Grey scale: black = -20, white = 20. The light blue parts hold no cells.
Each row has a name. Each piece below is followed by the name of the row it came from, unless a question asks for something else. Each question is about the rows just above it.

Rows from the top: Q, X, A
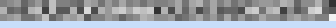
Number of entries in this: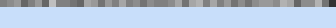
48
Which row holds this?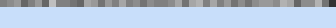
Q
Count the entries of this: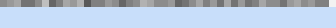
48
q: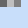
Q
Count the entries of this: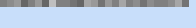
27

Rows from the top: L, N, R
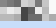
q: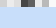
N
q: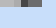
R
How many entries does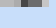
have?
7
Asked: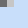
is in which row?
R
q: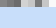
L
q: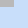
R

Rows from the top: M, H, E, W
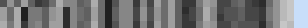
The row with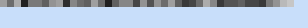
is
E
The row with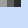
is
H
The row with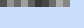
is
E
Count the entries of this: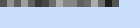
17
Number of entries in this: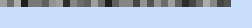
33

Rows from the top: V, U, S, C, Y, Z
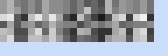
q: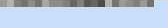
V
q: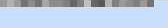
U

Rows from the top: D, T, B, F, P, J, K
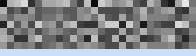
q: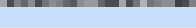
P
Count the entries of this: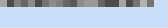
22
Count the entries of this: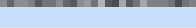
28
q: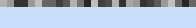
J

